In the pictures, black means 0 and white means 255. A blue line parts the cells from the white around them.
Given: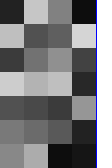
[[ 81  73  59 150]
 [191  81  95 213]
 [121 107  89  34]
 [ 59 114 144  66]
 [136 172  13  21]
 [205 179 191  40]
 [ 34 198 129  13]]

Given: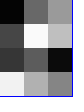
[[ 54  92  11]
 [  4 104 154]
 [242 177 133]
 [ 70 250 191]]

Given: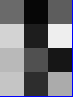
[[106   6  93]
 [211  29 238]
 [197  45 171]
 [185  80  22]]

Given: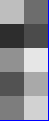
[[ 45  75]
 [190 109]
 [ 82 169]
 [125 210]
 [145 230]]

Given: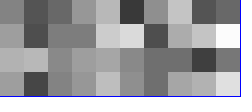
[[158  70 131 151 190 143 111 166 178 224]
 [158  78 125 125 204 218  78 172 196 252]
 [131  84 104 151 184  57 143 196  84 104]
 [178 184 137 158 166 137 111 111  63 119]]

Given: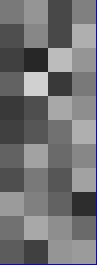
[[ 64  39 188 149]
 [ 92  64 149 155]
 [ 57  78 168 142]
 [ 64  86 113 175]
 [ 78 121  86 162]
 [155 128  98  45]
 [ 78 135  72 175]
 [121 149  72 128]
 [ 98 162 106 135]
 [113 168 142 106]
 [ 98 208  57 121]]

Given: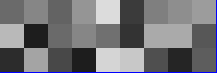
[[185  29 106 134 112  51 170 170  87]
 [106 134  99 149 220  59 127 142 156]
 [ 44 164  72  29 213 200  79  37  93]]

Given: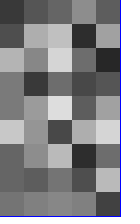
[[122  57 109  72  85]
 [ 57  85 101 141  93]
 [101  93 116  78 186]
 [116 128 135 128  65]
 [180 135 213 109  39]
 [101 141 186  45 109]
 [200 149  72 174 213]
 [122 155 221  93 161]
 [ 78 174 192  45 161]]
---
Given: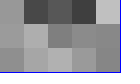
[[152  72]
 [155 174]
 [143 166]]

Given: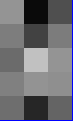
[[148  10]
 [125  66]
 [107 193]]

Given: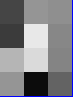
[[ 69 149]
 [ 59 232]
 [181 218]]

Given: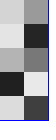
[[212 154]
 [228  37]
 [180 120]]

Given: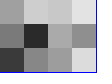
[[160 206]
 [122  42]
 [ 58 135]]

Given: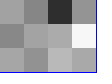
[[162 134]
 [136 163]
 [166 146]]

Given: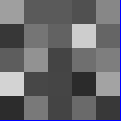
[[159  90]
 [ 55 117]
 [ 93 146]]

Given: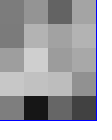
[[124 148]
 [123 179]
 [158 207]]
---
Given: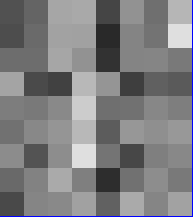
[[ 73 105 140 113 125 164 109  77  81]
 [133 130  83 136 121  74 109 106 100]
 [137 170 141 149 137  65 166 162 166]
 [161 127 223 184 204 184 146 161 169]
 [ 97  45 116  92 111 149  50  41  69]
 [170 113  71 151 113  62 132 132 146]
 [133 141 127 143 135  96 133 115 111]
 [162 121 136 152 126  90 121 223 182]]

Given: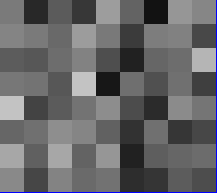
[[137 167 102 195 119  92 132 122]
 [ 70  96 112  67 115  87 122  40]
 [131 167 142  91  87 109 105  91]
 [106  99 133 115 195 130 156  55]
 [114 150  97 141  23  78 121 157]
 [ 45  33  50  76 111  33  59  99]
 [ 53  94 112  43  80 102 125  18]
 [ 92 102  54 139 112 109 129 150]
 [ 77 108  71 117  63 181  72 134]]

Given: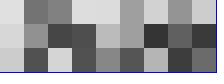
[[204 215 224]
 [ 81 145 115]
 [213  70 129]
 [ 81  78 221]
 [135 187 220]
 [ 85 159 159]
 [181  52 210]
 [ 61  96 148]
 [107  58 205]]

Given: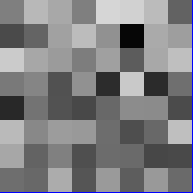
[[110 167 186  40 121 203  74 127]
 [104  99 136 115 133 167 100 184]
 [172 128 156  82  81 155 161 168]
 [ 85  79 153  72 145 125 188 127]
 [154 108 109 104  44 160 145 214]
 [ 93 106  78 140 201  92   6 209]
 [153  71 104 139  43 168 170 187]
 [106  73 191  75 111 191 158  98]]

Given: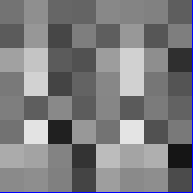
[[138 171 114 126 121 161  91 115]
 [142 163 227  94 210 196 151 143]
 [128 131  32 137  68  91  70 102]
 [ 68  51 152  92  99  81 126 100]
 [158 188 115 134 135 157  94 136]
 [138 164 228  90 209 209 152 132]
 [142 175  81 123 118 142  86 129]
 [ 75  21 121  98  84  47 126  94]]

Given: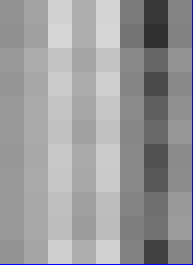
[[147 152 153 152 150 153 152 149 153 143 145]
 [165 168 169 170 169 170 170 167 171 159 163]
 [206 190 191 198 200 193 196 203 194 213 209]
 [173 156 160 168 170 162 166 171 165 174 174]
 [209 187 190 201 204 193 198 206 195 214 212]
 [129 126 131 137 136 135 138 133 137 115 123]
 [ 65 114 111  88  81 106  95  73 101  47  56]
 [133 156 153 141 138 150 144 136 147 129 131]]
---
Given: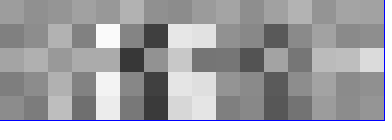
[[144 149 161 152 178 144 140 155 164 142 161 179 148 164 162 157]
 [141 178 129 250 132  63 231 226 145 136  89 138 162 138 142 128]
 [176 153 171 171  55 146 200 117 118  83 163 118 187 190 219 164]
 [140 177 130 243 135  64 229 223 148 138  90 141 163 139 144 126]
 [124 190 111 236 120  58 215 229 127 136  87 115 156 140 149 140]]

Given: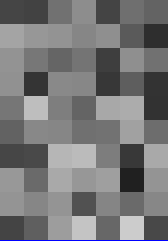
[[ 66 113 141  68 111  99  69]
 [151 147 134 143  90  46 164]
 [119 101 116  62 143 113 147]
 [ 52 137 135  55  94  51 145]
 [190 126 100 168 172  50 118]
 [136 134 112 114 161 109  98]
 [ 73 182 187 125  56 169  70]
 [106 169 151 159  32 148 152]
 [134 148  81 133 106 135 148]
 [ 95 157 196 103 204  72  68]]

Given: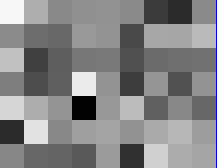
[[174 137 144 146 138  59  43 138 247]
 [109 104 153 147  73 167 166 186 139]
 [ 64  94 119 121  80 107 111 113 193]
 [ 77  95 235 147  61 149  81 147 126]
 [173 148   2 152 188  96 136 103 214]
 [226 136 159 164 146 170 183 157  43]
 [103 100  89 155  48 208 172 165 135]]

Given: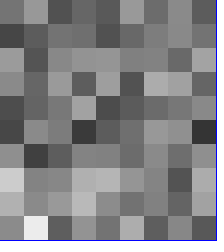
[[152  81 102  89 153 108 138  92 116]
 [ 92 115 111  81 104 125 137 115  70]
 [ 84 136 147 149 128 130 105 163 155]
 [102 154  93 158  82 172 161 101 138]
 [100 120 162  76  91 107 119 137  77]
 [138 124  58  92 111 152 144  52  71]
 [ 64  93 131 129 108 138 110 143 143]
 [131 135 176 181 149 132  83 172 204]
 [138 153 185 140 114 129 100 162 177]
 [236  94 147 115 173  94 135  88 139]]

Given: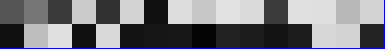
[[117  57 203  48 210  15 221 199 226 218  59 224 222 184 211  85]
 [189 224  15 217  18  22  23   3  33  28  19  27 215 210  35  16]]

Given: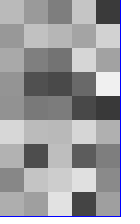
[[154 126 197  58 186]
 [193 182 164 210 152]
 [127 115 214 162 169]
 [ 80  73 105 240 148]
 [121 124  72  57 146]
 [187 185 214 176 215]
 [ 77 190  92 126 178]
 [196 205 224 138 135]
 [159 226  68 159 174]]

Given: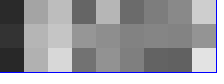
[[164 189 101 182 107 125 137 206  42]
 [181 197 150 142 130 133 131 148  51]
 [177 216 114 146 127  99  97 227  40]]
